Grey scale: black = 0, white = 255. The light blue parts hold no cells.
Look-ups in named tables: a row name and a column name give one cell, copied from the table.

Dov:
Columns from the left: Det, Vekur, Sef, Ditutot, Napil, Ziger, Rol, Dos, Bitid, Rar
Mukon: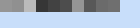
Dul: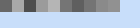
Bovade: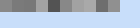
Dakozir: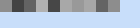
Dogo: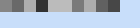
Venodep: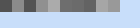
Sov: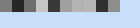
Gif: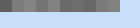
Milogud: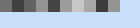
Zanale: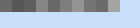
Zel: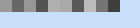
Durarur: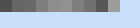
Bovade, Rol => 162
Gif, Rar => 129
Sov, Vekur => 39
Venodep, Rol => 107
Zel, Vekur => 103
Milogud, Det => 112
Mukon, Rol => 149
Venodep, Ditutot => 144
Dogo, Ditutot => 50
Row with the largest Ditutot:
Sov

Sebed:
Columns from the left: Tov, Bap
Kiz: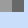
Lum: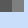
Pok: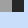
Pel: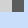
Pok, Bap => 39
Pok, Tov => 160
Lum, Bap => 127
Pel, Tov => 210
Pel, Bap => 92
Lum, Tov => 88
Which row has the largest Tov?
Pel

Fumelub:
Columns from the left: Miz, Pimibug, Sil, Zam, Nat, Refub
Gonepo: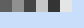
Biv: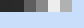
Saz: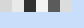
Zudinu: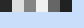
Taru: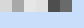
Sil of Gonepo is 69
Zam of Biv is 137
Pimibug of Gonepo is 144
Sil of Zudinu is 132
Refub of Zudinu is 33
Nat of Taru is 78
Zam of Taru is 225
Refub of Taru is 106
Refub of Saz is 220
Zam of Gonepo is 199
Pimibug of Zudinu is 222
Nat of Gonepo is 52
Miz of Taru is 216
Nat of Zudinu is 102
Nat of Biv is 237

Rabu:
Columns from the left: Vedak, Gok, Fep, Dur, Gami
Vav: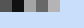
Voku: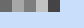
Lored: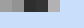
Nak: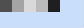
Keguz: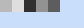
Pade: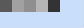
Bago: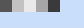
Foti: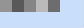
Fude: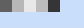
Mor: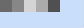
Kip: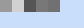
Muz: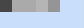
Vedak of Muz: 70
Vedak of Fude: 96
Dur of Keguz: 146
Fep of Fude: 232
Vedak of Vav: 84
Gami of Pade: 51

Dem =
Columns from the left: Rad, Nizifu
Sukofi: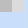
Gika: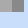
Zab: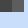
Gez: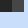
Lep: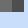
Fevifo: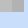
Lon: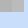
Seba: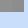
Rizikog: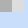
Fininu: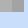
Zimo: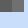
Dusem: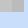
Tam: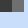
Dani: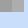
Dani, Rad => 159
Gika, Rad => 170
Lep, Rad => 109
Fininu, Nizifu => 163
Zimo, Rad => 93
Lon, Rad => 180
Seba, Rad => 144
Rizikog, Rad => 176
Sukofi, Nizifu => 219
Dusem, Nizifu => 187
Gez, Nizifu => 70

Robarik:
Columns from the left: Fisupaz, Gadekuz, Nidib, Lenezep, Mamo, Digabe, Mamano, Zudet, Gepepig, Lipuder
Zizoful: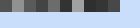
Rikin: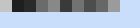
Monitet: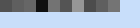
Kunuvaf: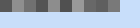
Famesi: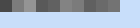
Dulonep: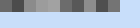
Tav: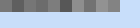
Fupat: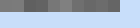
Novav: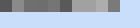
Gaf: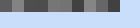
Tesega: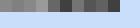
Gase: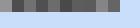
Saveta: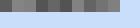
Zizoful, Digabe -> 51
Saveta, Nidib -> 128
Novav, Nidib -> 111
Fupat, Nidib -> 96
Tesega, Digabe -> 64
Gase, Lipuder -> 101
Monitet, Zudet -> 76
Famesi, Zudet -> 96
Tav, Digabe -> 87

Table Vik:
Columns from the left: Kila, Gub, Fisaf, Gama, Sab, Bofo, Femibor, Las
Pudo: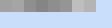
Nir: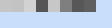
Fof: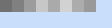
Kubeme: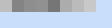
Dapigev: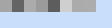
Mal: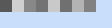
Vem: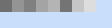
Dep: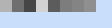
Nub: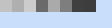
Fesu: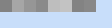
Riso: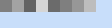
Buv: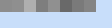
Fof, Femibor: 172
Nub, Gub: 175
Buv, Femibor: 122
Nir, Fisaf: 210
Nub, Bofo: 126
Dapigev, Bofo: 207
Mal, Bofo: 112
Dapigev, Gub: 100
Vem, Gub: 148
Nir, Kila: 197
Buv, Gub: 143
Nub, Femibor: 63
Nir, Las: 95
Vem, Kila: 111
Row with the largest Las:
Vem

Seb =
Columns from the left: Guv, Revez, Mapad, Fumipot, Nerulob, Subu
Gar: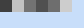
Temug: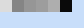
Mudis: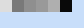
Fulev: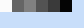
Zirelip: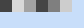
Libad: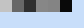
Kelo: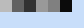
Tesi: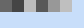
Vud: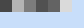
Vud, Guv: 71
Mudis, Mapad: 143
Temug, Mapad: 150
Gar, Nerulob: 110
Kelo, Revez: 98
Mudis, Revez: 121
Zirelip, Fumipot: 69
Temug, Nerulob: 174
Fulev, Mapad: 128
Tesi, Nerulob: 152
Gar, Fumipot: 80
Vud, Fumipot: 81
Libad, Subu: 9
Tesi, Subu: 191
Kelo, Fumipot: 153
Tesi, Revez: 69
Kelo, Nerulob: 128
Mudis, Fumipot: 153
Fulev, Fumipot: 83
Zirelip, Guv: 67
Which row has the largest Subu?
Vud

